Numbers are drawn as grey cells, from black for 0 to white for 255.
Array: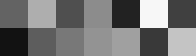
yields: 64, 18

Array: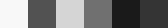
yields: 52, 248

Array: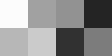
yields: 36, 183

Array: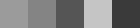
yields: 58, 155

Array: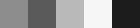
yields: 28, 141

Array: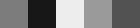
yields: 82, 124

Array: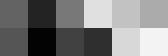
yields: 171, 85

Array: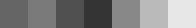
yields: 231, 101

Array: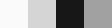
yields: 161, 250
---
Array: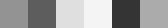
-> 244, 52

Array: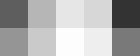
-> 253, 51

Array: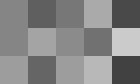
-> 203, 65

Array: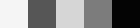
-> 245, 4

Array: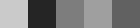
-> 202, 37

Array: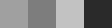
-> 194, 42

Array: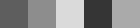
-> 218, 53

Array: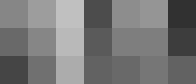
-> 192, 49

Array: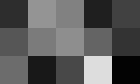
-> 221, 3
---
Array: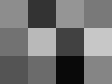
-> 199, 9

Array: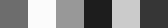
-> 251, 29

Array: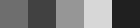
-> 215, 32

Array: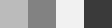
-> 241, 58

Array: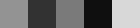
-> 216, 15

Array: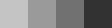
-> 196, 50

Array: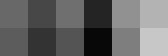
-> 199, 8
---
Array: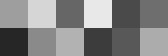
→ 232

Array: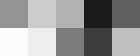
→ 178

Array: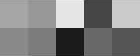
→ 231

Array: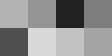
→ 148

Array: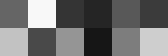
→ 37

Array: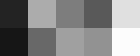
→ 125

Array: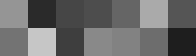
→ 101
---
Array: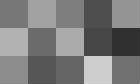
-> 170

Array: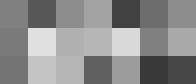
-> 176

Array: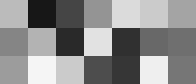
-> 41

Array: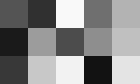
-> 76

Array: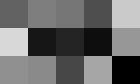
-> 36

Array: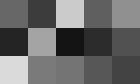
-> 20
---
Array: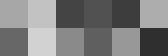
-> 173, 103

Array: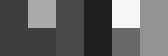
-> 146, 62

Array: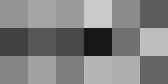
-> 93, 133

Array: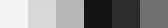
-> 111, 244

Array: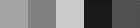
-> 81, 164

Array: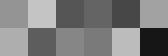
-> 162, 174

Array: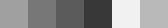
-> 185, 160

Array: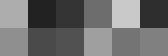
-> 46, 143

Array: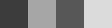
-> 219, 60
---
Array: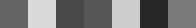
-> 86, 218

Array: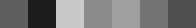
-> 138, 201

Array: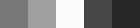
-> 252, 252

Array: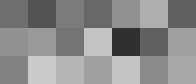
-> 196, 203

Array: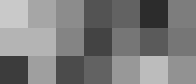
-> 67, 201

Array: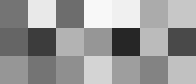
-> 150, 248
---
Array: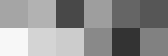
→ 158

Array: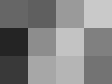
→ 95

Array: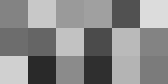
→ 160

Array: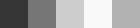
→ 205

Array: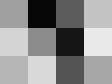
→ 7

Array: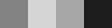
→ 213
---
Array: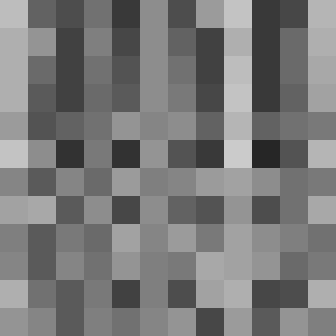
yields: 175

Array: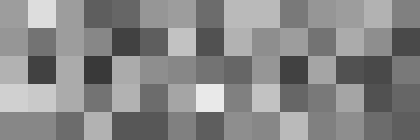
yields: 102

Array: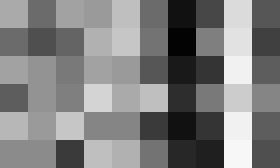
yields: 93

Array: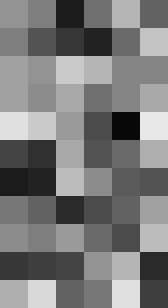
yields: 42

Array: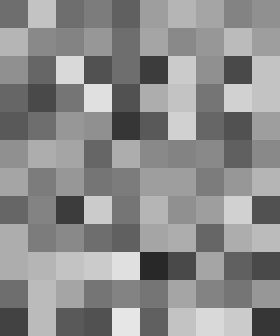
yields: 151
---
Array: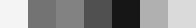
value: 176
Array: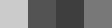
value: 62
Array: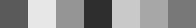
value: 167
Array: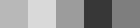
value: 55
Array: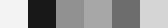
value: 109
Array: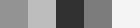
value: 124
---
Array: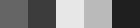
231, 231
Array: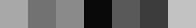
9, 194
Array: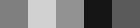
146, 209
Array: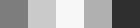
247, 247
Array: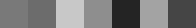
142, 200
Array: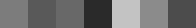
42, 195
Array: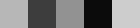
146, 205
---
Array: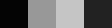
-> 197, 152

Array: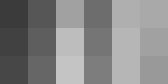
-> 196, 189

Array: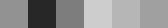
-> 205, 182

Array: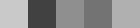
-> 201, 176

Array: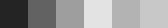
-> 227, 200

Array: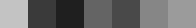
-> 195, 155

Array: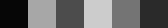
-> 204, 167

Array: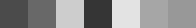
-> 227, 205
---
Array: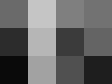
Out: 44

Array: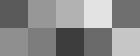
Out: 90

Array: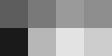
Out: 93

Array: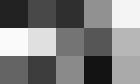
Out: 250

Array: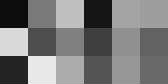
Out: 218

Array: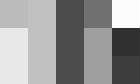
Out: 232
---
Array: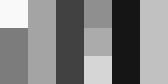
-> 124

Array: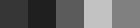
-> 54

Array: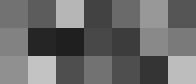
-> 144

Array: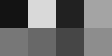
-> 119

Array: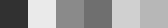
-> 49

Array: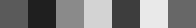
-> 90
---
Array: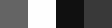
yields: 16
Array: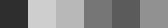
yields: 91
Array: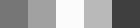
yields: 185
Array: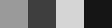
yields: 213
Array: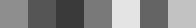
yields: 100
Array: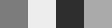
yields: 46
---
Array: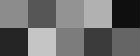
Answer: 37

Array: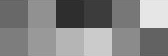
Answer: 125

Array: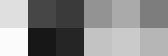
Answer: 251

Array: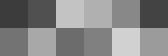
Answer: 115

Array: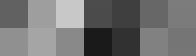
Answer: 144

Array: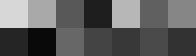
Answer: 37
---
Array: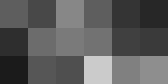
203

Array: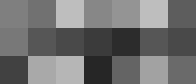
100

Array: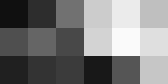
24

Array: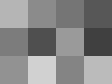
209

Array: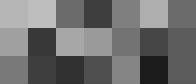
133

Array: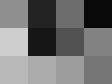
171
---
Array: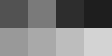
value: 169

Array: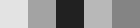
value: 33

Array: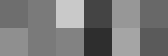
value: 46

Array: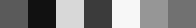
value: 247

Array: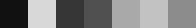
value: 169

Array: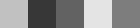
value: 98

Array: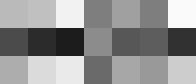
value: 167

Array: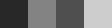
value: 131
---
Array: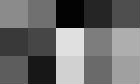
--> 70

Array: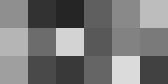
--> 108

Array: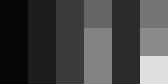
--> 28

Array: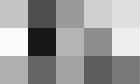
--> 23

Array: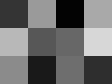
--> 87

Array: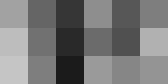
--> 113

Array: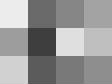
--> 62

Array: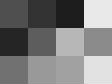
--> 93

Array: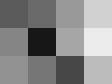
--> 23
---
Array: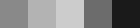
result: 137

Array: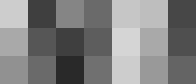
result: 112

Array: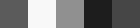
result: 91

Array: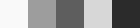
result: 157

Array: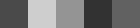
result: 97

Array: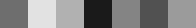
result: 132
